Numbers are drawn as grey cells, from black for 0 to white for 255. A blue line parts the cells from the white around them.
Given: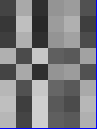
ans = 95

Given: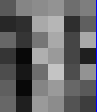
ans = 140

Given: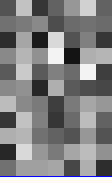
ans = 70

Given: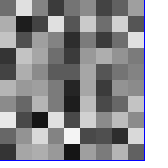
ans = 123

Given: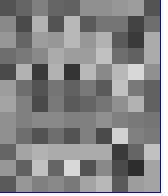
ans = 89

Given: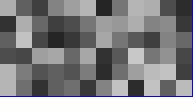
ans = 194

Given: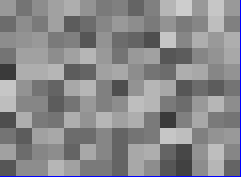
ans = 141
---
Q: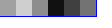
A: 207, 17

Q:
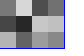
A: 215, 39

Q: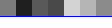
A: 211, 31

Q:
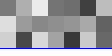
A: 235, 57

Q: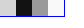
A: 249, 18

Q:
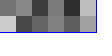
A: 203, 45

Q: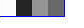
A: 252, 37
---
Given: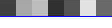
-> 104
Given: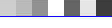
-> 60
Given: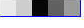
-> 154
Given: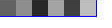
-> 190
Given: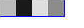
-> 140
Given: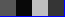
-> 53
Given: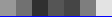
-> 227
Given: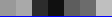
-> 191
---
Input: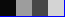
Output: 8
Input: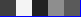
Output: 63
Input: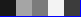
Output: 24
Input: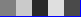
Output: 128
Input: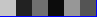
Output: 198
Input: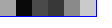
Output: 166
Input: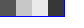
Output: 85
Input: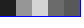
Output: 31
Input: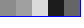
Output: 140
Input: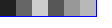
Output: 33
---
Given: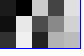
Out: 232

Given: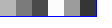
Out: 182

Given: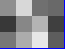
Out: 216

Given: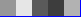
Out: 178

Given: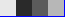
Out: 183

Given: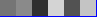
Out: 196

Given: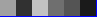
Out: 161

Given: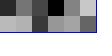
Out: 186

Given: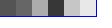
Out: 198

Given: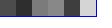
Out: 136
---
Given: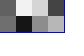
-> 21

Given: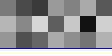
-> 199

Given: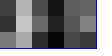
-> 35

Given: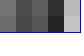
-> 86

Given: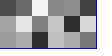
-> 197

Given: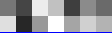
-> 165
